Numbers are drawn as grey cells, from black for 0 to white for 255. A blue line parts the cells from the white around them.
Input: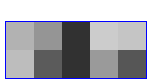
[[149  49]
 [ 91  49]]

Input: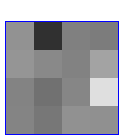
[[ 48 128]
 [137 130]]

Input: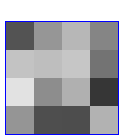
[[150 183]
 [190 198]]

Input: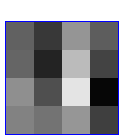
[[ 56 149]
 [ 35 187]]

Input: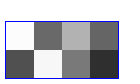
[[105 178]
 [247 121]]

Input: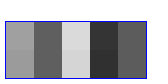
[[ 95 218]
 [ 95 213]]

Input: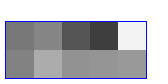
[[133  85]
 [172 146]]
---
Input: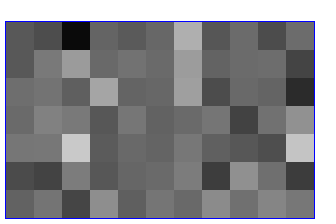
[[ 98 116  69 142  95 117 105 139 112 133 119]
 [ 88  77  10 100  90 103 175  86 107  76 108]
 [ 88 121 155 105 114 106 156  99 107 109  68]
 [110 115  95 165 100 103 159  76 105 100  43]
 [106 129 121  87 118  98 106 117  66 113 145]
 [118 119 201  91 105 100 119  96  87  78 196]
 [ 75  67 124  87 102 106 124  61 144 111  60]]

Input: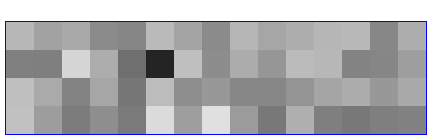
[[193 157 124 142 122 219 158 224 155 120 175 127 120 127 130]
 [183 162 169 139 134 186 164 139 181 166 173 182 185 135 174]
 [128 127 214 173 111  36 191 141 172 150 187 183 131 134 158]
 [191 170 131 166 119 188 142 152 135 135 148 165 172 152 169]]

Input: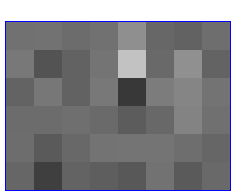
[[102  63  99  94  88 114  90 105]
 [113 114 108 113 143 103  98 110]
 [120  83  98 116 194 105 144  99]
 [ 99 119  98 120  56 124 133 115]
 [108 108 111 106  92 104 131 112]
 [109  90 104 115 116 116 110 102]]

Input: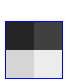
[[213 236]
 [ 37  64]]

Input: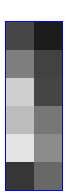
[[ 54 104]
 [ 71  28]
 [127  66]
 [207  69]
 [189 119]
 [227 140]]

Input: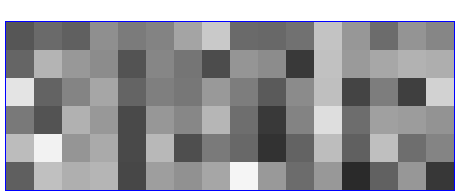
[[ 95 192 175 181  71 158 145 166 245 153 108 152  42  97 151  55]
 [ 86 106  96 143 123 131 164 201 106 104 113 195 151 108 148 134]
 [101 180 152 140  83 134 117  76 149 140  57 193 154 167 178 174]
 [228  99 132 166 100 127 119 153 125  90 139 191  68 125  63 210]
 [121  83 177 152  73 151 135 182 110  57 131 222 109 160 156 147]
 [188 242 149 170  73 184  78 122 104  50  99 189  96 191 110 132]]

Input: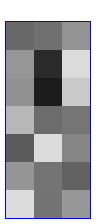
[[220 115 151]
 [104 112 147]
 [150  42 219]
 [145  28 201]
 [183 108 117]
 [ 91 220 134]
 [149 116  98]]

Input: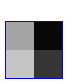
[[197  53]
 [164   8]]
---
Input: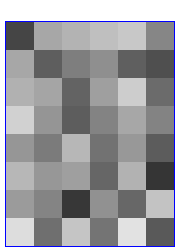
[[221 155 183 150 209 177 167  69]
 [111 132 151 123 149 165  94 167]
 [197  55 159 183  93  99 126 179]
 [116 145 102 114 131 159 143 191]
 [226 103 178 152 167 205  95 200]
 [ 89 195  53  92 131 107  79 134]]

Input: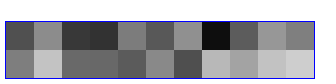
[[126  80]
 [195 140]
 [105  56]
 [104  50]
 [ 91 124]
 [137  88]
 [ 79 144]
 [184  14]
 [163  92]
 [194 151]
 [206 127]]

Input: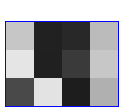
[[ 73 229 198]
 [227  32  33]
 [ 29  58  40]
 [176 199 187]]

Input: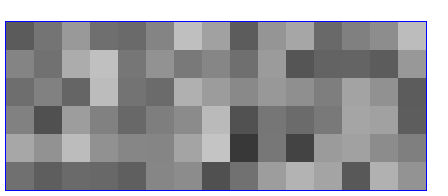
[[112 167 129 110 132  91]
 [ 94 146  80 129 113 116]
 [106 188 157 101 172 153]
 [104 145 129 188 192 111]
 [ 95 134 104 115 118 106]
 [134 133 126 107 146 132]
 [140 164 139 176 121 191]
 [ 80 196 186 156 134 161]
 [113  56  81 137 111  92]
 [157 119 118 152 155 149]
 [179  67 107 143  85 166]
 [164 155 121 126  99 105]
 [ 88 161 165 163 100 128]
 [177 140 161 145  92 141]
 [147 127  93  92 152 188]]

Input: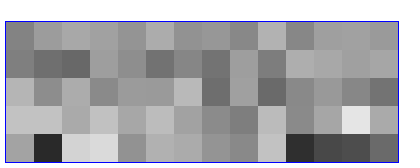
[[163 194 181 127 131]
 [ 41 194 141 111 156]
 [211 170 172 104 168]
 [218 193 138 158 161]
 [146 167 155 142 148]
 [177 188 154 114 172]
 [171 162 185 134 146]
 [148 139 110 115 151]
 [137 126 160 158 136]
 [194 187 106 125 178]
 [ 47 138 137 174 135]
 [ 72 166 153 168 159]
 [ 77 229 135 160 161]
 [106 170 115 166 154]]

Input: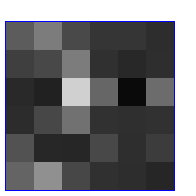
[[100  82  44  41  63  92]
 [144  39  71  33  72 124]
 [ 71  38 113 208 124  73]
 [ 48  72  49 102  48  53]
 [ 45  46  47  10  40  53]
 [ 38  60  49 108  46  45]]
